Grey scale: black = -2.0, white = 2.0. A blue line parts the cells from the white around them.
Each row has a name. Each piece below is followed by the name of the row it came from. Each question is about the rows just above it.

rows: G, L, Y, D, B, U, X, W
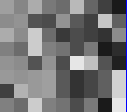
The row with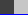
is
L
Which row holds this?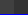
Y
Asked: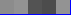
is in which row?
L
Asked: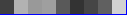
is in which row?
X
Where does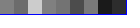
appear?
D
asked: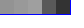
U
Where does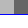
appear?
G

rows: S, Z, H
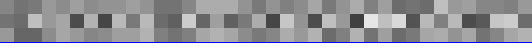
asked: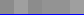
S
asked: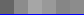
H
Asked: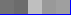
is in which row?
S
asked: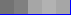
H
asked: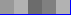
H
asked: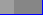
S

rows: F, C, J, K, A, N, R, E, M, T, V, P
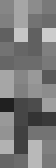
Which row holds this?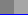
C
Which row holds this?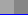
N
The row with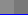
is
F
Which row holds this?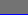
T
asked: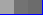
C

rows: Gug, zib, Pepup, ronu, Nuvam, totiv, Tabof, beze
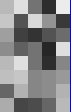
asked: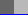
beze
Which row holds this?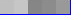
totiv
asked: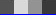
zib
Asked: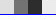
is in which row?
Gug

